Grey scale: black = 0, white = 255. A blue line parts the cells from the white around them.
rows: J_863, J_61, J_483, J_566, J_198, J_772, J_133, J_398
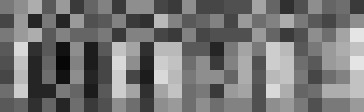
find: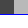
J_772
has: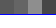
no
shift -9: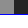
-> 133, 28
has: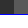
yes
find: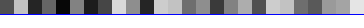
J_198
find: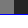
J_61

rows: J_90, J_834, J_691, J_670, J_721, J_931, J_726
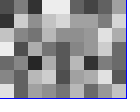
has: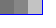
no
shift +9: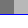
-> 125, 193

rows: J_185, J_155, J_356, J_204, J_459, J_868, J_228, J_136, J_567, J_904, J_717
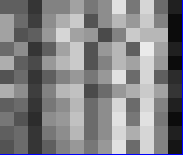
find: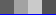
J_204
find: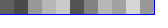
J_459
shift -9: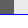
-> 86, 225

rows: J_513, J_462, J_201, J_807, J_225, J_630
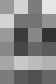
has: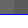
yes
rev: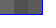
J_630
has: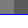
yes
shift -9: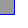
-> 145

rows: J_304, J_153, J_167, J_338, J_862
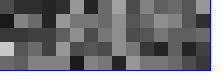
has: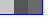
yes
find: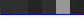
J_304
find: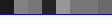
J_862
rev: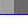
J_304
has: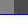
no

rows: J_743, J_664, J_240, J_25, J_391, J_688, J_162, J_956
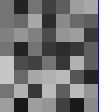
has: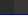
yes
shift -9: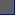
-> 85
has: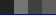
yes
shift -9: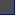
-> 66
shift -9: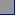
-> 140
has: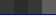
yes

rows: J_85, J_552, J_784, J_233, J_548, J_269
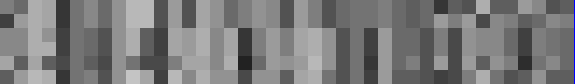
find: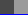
J_548
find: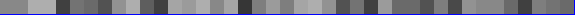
J_233

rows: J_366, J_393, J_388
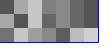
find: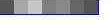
J_366
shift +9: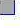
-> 177

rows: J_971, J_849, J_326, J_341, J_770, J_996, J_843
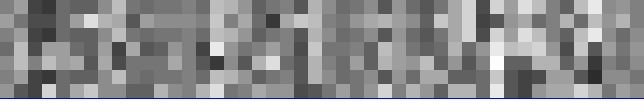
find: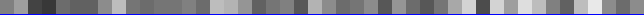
J_326
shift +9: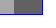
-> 177, 106, 106
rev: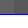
J_341
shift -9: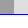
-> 149, 213

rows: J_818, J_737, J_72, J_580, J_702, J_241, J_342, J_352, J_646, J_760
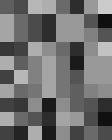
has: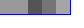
no
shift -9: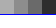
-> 165, 132, 97, 36
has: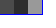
yes
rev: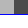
J_818
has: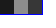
no
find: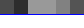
J_72
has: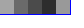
yes

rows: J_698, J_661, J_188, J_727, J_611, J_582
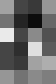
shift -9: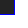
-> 27
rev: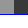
J_698
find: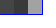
J_611
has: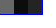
no

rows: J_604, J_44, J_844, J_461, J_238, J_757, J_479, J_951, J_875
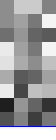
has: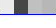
yes
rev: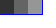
J_951
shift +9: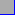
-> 180
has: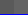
yes
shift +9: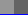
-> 159, 109
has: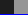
yes

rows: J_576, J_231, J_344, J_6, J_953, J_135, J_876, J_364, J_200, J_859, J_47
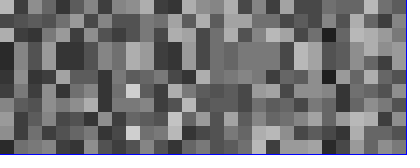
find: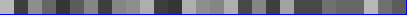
J_576
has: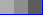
no
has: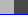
no
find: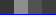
J_47
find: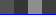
J_200
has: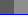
yes

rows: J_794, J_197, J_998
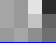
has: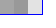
yes
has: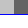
yes
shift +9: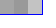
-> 174, 162, 204
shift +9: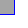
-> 174
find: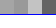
J_197
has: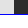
yes
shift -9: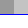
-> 144, 186

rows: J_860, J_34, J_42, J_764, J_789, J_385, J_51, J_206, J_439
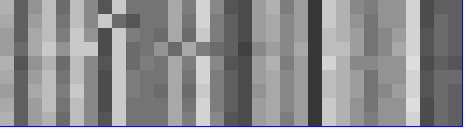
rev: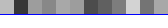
J_385
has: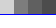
yes
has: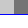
yes
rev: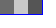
J_789
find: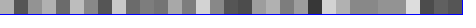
J_789
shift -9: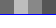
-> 98, 180, 127, 76
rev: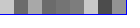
J_42

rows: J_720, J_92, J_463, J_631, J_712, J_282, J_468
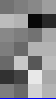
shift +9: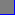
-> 135
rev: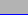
J_631
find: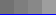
J_720
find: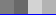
J_468
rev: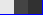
J_282
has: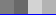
yes

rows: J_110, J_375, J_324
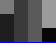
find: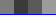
J_110
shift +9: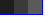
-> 39, 67, 99
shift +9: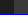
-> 39, 67

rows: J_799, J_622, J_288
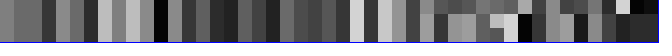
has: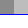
no
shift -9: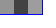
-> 139, 57, 148
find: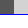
J_288

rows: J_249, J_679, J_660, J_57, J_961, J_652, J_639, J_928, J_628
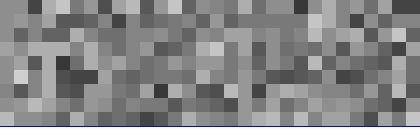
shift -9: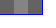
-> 90, 123, 90
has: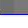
yes
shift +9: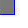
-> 130

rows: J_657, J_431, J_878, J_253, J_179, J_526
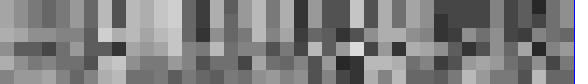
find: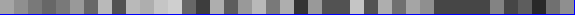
J_657
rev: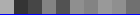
J_526
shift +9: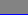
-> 140, 140

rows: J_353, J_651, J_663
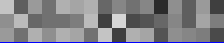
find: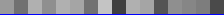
J_663
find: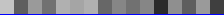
J_353
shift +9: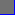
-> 122

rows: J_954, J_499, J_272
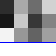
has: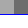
yes
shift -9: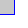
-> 191

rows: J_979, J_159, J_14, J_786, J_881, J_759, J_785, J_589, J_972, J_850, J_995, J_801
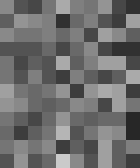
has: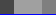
no
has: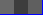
yes
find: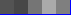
J_979
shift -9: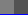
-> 118, 74
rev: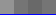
J_785
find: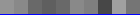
J_589
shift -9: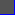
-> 74

